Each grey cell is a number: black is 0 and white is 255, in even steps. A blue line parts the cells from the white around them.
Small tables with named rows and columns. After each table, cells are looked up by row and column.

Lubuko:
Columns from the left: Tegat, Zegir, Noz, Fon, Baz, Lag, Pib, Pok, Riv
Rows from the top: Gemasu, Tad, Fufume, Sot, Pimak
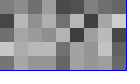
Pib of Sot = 149
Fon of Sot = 186
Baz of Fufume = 179
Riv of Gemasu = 102
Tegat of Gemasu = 126
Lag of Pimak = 161
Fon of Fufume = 143
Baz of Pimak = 101
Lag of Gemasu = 80
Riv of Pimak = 105
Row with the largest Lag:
Tad

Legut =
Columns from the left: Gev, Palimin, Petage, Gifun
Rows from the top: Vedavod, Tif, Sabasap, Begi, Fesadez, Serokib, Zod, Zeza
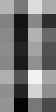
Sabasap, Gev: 137
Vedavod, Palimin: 120
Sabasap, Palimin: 25
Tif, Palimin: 19
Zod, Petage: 211
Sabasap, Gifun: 105
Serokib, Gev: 175
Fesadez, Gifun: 76
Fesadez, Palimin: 25
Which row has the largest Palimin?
Vedavod

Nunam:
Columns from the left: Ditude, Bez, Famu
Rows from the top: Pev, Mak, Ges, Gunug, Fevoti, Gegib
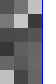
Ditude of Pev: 83
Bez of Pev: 115
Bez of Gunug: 95
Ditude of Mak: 120
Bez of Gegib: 68
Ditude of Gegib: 192
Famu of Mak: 58
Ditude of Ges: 74
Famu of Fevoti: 104
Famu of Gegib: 101
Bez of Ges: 75
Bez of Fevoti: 89
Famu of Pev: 193
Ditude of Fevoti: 102
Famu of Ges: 84
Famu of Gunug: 102
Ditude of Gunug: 55
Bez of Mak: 199
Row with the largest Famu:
Pev

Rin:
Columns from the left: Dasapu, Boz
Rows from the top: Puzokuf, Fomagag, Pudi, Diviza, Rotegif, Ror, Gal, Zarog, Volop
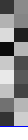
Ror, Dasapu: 233
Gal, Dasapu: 194
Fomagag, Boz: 133
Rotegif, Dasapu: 201
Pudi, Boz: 31
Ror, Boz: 89
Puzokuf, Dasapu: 54
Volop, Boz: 206
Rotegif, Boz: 75
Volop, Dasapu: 50
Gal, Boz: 68
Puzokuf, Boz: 138
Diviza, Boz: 182
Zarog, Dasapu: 113
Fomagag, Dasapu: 178
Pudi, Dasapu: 219
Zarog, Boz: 182
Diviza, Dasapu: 11
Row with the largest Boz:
Volop

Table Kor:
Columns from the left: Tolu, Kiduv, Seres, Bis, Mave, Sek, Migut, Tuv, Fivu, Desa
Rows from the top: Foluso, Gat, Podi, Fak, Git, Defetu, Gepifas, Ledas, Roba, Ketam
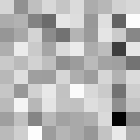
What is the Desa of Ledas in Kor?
195
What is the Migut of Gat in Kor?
152
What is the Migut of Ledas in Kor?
222
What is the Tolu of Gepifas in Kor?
198
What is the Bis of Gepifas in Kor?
232
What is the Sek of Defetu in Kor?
174
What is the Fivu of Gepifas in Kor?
114
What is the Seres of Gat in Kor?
131
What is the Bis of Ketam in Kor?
156
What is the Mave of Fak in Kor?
218
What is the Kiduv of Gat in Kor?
178
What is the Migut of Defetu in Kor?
157
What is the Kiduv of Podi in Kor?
168
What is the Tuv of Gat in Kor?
223

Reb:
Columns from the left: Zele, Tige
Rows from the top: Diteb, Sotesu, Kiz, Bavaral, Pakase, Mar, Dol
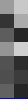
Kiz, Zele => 93
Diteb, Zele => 156
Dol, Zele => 97
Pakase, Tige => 45
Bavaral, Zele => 149
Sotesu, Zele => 52
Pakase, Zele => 82
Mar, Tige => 60
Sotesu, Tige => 171
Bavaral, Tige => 208
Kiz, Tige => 38
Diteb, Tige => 200
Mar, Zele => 78
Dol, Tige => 38

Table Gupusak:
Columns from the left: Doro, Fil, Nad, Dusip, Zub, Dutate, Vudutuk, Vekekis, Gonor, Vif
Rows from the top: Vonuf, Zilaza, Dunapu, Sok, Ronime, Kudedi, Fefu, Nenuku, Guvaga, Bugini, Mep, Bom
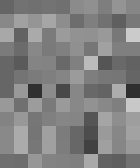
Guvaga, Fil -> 152
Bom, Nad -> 151
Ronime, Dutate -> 128
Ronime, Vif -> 98
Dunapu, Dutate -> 146
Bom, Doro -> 111
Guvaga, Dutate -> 133
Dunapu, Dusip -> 123
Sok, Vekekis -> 161
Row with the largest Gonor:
Fefu

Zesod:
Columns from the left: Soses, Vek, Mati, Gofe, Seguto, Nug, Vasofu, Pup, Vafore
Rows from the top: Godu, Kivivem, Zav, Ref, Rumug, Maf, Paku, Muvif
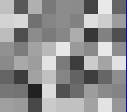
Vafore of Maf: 142
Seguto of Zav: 135
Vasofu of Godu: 67
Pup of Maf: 102
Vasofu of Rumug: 204
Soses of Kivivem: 211

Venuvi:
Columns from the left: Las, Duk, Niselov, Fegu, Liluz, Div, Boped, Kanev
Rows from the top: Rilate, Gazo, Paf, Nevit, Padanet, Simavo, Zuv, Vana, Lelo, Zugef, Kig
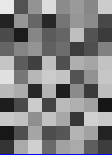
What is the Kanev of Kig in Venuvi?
61
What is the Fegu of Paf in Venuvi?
91
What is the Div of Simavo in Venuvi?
83
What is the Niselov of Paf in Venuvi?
134
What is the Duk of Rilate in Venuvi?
82
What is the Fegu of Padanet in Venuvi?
191
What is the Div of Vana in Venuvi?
176
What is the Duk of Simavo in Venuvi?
119
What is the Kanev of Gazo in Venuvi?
72
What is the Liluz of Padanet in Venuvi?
79
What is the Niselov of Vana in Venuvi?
204
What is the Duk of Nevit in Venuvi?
133
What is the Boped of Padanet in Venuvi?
165
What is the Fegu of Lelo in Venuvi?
194
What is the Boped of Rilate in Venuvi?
135
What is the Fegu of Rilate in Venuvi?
220
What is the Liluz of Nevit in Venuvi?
109
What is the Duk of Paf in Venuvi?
27
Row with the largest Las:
Rilate

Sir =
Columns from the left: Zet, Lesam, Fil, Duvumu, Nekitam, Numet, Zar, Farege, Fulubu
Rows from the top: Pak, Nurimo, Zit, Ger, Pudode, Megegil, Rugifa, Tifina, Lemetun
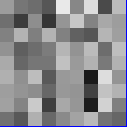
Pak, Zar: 221
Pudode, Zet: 170
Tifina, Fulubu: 127
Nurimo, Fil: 142
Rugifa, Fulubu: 178
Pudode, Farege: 121
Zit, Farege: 181
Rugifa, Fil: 141
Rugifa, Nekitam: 152
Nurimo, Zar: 131
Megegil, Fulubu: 148
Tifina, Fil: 202
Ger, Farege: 109
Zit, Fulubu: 159
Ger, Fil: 109
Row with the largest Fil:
Tifina

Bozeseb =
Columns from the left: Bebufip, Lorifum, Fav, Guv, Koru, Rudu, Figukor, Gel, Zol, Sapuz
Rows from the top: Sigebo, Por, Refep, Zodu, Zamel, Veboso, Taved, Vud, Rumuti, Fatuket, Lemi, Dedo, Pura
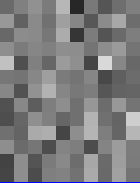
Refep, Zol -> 106
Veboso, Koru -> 123
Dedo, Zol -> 158
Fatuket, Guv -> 174
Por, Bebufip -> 152
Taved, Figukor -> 125
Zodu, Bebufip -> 142
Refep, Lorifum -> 140
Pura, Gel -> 105

